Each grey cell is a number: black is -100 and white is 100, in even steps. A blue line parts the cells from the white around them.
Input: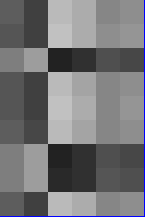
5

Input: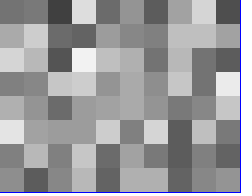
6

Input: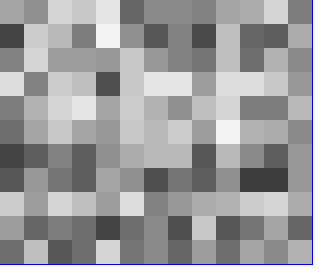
8

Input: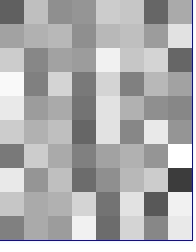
6

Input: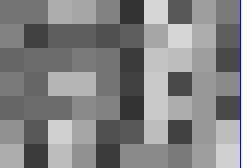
24
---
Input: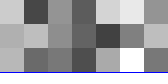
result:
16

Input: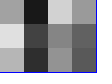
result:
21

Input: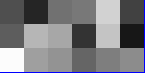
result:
-49

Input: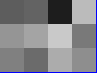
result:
47

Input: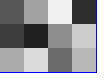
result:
-65

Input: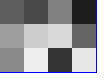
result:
-77

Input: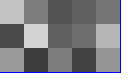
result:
-8

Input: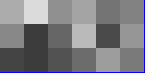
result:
2

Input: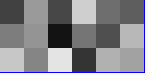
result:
-26
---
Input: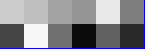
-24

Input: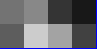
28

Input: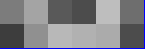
34

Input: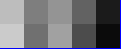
-40

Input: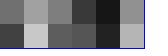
-73

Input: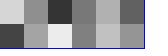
51
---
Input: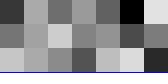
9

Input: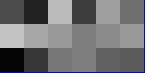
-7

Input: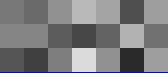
-1

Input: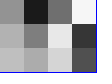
67

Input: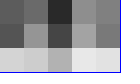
40

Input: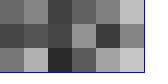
-66

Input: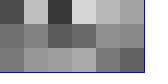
23

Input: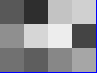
6
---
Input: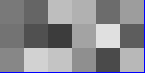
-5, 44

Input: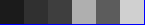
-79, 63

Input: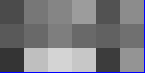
-41, 16

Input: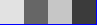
77, -54

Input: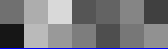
-12, 14

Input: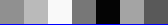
13, -30
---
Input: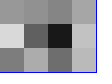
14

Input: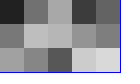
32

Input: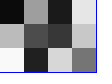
24

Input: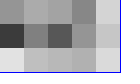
28

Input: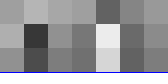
-23

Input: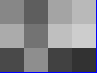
-26

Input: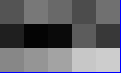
-18
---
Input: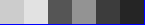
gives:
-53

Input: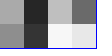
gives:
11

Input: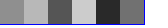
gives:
-68

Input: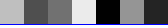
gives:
-99

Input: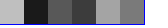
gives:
29

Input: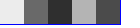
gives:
-41
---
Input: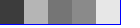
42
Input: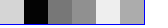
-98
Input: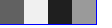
88
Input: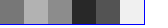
40
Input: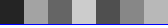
28
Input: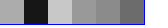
-83
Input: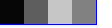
-26
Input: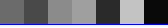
-43
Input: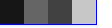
-21
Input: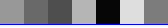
-18
